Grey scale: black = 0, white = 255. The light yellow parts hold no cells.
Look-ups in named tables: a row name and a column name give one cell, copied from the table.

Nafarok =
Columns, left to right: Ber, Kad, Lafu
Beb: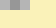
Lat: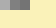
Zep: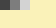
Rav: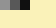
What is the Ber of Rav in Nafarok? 146
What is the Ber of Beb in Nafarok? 182
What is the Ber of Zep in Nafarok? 67
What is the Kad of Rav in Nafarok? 88
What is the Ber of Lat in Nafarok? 173
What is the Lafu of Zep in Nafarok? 211
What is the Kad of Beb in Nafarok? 151
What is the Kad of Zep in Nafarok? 125
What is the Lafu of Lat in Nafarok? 116
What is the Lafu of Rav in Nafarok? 16
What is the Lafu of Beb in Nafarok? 181

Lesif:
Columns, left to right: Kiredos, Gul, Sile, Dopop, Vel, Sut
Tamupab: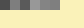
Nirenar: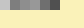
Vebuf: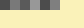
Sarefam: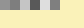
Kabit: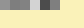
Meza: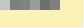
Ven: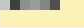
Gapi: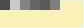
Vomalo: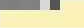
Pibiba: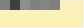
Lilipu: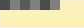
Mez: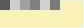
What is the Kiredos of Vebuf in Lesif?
77
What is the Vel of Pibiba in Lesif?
132
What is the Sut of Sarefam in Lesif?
127
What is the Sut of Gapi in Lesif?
127
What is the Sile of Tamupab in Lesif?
90
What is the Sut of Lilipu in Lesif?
127
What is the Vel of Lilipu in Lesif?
76

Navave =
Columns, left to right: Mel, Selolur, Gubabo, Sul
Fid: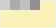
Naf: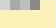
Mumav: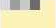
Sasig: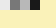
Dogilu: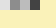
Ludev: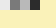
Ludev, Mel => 234
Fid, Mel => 207
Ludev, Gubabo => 185
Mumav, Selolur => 158
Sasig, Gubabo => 184
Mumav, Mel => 216
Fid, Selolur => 172

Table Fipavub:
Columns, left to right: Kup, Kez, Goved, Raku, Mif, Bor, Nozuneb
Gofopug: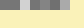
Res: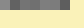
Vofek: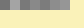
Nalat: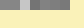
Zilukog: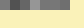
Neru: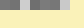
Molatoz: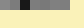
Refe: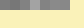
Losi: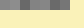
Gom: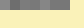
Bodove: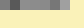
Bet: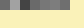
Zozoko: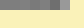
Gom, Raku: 121
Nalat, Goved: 198
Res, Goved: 116
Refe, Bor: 138
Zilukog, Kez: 82
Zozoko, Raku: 122
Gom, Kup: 137
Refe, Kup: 125
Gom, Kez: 110
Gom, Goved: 124
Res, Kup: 137

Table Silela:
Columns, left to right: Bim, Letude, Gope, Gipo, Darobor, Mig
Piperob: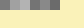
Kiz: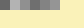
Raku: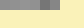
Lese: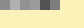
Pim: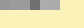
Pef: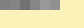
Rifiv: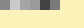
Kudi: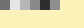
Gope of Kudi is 182
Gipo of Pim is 113
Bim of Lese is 140
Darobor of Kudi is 46
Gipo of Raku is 145
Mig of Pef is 145
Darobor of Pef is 153
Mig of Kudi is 142
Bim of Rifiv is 135
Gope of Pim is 155
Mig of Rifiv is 122
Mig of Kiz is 149
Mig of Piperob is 107
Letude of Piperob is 161
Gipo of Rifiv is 154
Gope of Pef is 113
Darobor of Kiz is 131
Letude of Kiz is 179
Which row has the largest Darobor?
Pim

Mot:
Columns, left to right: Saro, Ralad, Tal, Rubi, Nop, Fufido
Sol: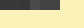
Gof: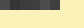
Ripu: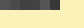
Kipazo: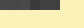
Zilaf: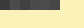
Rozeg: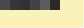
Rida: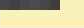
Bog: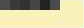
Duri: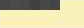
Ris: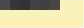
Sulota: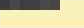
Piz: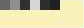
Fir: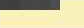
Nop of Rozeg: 93
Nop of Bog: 35
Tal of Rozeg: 49
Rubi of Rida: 77
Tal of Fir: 69
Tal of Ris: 51
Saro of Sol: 57
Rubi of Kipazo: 59
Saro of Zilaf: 59
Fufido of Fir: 77

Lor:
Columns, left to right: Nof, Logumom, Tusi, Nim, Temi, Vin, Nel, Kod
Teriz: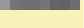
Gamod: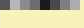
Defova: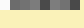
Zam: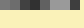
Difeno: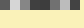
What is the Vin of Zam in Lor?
153
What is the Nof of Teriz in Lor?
151
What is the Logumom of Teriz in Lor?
116
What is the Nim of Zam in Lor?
49
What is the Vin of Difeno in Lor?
113
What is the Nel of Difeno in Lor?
188
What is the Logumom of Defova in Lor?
108
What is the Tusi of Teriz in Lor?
112
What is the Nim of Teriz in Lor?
112

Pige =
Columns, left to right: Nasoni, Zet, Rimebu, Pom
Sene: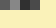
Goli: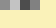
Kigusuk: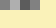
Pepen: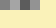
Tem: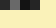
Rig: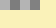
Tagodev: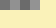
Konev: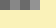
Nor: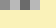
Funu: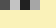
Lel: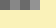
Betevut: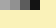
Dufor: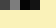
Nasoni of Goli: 141
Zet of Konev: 135
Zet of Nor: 185
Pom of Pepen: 147
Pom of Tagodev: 147
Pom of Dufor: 19
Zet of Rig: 125
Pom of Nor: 184
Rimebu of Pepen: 92
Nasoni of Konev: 104
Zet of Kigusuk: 175
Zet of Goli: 195
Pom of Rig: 129
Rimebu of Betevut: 92
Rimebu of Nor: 107
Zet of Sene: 135

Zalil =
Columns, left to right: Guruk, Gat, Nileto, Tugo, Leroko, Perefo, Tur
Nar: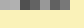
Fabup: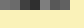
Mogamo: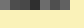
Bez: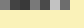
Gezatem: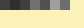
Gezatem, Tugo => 113
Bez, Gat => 67
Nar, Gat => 177
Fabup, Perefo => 88
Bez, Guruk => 123
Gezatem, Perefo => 159
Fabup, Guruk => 114
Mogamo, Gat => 77
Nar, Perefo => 97
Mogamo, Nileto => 72
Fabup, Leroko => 126
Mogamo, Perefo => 79
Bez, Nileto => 57
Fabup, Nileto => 64
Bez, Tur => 109

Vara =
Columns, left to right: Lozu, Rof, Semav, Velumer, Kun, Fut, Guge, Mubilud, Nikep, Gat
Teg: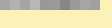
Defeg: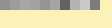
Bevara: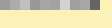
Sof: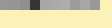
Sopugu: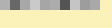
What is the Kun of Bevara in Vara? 166
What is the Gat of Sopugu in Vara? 169
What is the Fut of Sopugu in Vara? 172
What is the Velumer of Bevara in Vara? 153
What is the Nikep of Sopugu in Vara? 157
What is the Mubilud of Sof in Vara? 156
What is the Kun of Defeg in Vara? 148
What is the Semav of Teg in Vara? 165
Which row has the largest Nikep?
Defeg

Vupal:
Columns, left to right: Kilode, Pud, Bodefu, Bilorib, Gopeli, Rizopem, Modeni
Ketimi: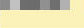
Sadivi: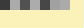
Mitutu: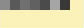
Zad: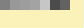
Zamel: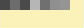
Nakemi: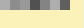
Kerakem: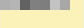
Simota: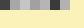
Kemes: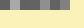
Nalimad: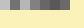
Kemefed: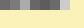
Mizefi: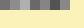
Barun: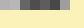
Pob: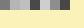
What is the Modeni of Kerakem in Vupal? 167
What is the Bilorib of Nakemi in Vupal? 81
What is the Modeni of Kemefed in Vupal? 204
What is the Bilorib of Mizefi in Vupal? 105
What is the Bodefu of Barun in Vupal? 101
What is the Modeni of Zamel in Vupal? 149
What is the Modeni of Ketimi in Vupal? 177
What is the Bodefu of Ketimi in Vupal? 109
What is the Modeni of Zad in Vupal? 98

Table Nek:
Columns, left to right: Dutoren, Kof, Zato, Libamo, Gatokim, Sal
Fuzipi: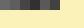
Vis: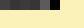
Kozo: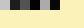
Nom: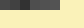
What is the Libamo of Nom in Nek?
78
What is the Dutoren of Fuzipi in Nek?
104
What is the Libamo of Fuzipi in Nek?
49
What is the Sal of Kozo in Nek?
8
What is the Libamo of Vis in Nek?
54
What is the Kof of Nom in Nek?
65
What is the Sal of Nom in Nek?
83
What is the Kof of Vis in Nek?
54
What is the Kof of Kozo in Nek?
29
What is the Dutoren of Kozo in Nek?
197
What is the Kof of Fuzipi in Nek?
94
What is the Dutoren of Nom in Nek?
72

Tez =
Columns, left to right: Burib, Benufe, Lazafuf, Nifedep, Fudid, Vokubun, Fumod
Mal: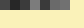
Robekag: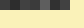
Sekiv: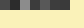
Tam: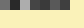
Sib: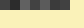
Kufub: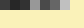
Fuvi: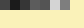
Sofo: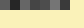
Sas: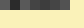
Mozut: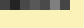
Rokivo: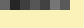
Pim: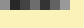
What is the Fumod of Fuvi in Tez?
126
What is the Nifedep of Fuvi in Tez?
92
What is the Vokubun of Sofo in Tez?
117
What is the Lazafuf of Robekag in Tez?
65
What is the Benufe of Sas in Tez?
43
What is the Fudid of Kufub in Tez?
74
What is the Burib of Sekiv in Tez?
73
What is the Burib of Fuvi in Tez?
68
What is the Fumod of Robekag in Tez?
65
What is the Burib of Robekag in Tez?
61
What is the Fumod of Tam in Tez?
63
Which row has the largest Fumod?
Kufub

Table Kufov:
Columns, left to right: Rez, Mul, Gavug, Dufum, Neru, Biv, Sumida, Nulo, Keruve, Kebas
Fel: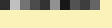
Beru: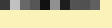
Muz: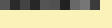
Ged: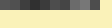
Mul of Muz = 42
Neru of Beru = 17
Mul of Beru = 193
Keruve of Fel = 62
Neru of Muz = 84
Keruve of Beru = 81
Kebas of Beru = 96
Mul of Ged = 80
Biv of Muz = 80
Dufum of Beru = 85
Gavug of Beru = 104
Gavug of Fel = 115
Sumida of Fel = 23
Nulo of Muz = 104
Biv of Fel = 145
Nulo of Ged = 107
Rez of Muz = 84
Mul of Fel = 192
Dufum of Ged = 48
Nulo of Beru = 83
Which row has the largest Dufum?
Beru

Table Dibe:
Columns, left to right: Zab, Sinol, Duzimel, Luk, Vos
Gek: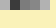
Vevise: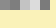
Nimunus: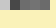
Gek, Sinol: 59
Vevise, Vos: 123
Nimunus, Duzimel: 109
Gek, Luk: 135
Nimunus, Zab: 199
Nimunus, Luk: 115
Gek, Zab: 179
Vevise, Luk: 220
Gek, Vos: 178
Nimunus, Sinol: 72
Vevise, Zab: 139
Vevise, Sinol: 126
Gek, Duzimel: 124
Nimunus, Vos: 107
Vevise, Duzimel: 195

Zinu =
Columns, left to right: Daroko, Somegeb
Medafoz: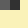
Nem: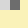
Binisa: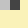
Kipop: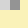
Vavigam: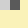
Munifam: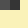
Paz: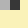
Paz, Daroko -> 179
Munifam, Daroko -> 79
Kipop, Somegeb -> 148
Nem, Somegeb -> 109
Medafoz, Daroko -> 93
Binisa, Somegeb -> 68
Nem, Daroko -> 215
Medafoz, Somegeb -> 49
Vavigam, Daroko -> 208
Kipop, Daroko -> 213
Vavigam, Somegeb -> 90
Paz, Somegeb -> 55
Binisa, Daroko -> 194
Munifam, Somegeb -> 53
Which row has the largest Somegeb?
Kipop

